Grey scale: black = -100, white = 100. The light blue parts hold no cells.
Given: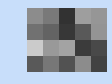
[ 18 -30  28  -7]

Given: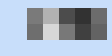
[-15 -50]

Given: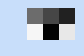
[-74 -98]

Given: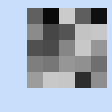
[-88  53   5  -7  22]

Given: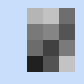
[-14   4 -15]

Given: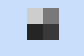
[ -5 -71]
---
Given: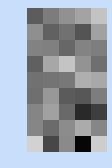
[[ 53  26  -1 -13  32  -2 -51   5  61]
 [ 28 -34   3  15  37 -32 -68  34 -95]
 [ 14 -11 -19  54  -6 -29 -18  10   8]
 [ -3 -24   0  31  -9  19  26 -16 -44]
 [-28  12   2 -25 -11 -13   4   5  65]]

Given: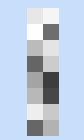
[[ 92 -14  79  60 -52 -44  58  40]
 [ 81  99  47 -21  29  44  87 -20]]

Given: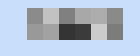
[[  8  -3]
 [ 36  60]
 [ 32 -54]
 [  0 -59]
 [ 52  27]
 [  9  20]]

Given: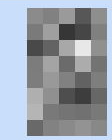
[[ 11   0  13 -10  -1 -19  -5   7]
 [-32 -45  82  35 -23 -52 -11  15]
 [ 21 -58  32 -16   1 -39  -9   8]
 [  1  25 -22  29  20  13  -5   2]
 [  9  -4 -43  -3  -2  37  42 -18]]

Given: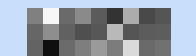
[[-33 -27 -11]
 [-43 -28 -17]
 [ 35 -33  71]
 [-60  45  -3]
 [-29 -32  21]
 [  8 -38  -1]
 [-17 -24 -16]
 [ 94  11 -88]
 [  0 -20 -22]]

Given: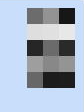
[[-82  82 -67  16 -77]
 [ 15  76 -16   7 -78]
 [-15  74 -70  24 -19]]
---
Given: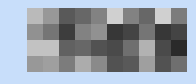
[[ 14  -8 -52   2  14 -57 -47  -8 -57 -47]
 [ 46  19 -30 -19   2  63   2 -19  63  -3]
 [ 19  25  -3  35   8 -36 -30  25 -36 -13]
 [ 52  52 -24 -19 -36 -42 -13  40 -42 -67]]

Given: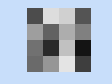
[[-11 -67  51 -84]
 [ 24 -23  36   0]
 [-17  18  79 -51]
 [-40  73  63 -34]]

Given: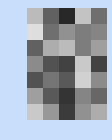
[[  9 -36 -48  58 -48]
 [ 25 -30 -59   4 -19]
 [ 47 -24 -69  53 -13]
 [ 74 -13  14  -2   4]
 [-36  -8 -30  64   9]
 [ 58  19 -54  14  36]
 [-24  36  47  -2  25]]

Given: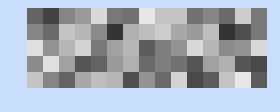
[[-22 -48   4  21  70  -6 -11  81  54  54 -11   4 -17  60  -6]
 [  4 -17  54  43   9 -59  38  49  60  32  21  49 -59 -38  -6]
 [ 54   4 -22  32  49  43 -38  15 -17  65 -43 -28  54  81 -28]
 [ 75  15  43  65  -6  26  43 -28  -1  15  70  43   9  15  70]
 [  9  75  26 -33 -22  21  38 -17  -1 -11 -33  26  38 -33 -43]]

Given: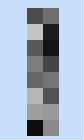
[[-30 -84]
 [ 54 -78]
 [ -2 -46]
 [ 43 -35]
 [-41 -14]
 [-19  -8]
 [-89   8]
 [ 25  20]]

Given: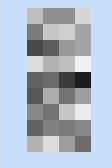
[[-43 -27  19  29]
 [-22 -16 -54 -77]
 [  7 -10  56  84]
 [-22   1  -4   7]
 [ 50  13  13  68]
 [-32  35 -10  24]
 [ 73  40  50  89]
 [ -4  56  62  29]
 [ 40  73  24 -16]]

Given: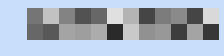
[[-19 -31  29  24  35 -67  58  14  19 -52  29 -57]
 [ -8  52   3 -36 -19  76  41 -46  -3   8 -46  70]]

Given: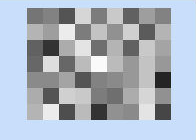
[[-24 -60  35  79 -13  41 -24  58  29]
 [ 35 -34  63  58  -3 -13  35  68  14]
 [ -8   2 -34  68  -3  58 -24  24   2]
 [  8   8  29 -34   2   8  19  53 -72]
 [ 41  24  85  -3  53  14  63 -29  41]
 [-19  74 -19  47  96  47  19  53  19]
 [ 41  85 -39  47 -60  14   8  79 -45]]

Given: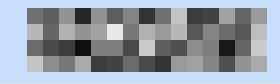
[[-16 -43 -53 -88  -1  -1 -43  59 -26 -37  10  -1 -82 -21  59]
 [-11 -26  15 -70  15 -26   4 -59 -11  54 -53 -48  27 -21  21]
 [ 44 -21  38  15  27  82  -6  38  21  44 -32   4 -16 -32  49]
 [ 54  10  -6  33 -53 -48 -16 -43 -59  21  27   4 -37  15  33]]
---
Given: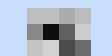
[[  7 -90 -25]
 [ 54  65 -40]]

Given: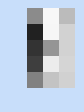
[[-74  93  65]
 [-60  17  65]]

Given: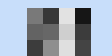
[[-22 -19  62]
 [-53  11  75]]

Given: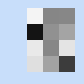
[[-84  14  29]
 [ 83   6  79]]

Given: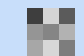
[[17  4 40]
 [31 69 -2]]

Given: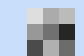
[[ 19 -11 -70]
 [-41  38 -15]]
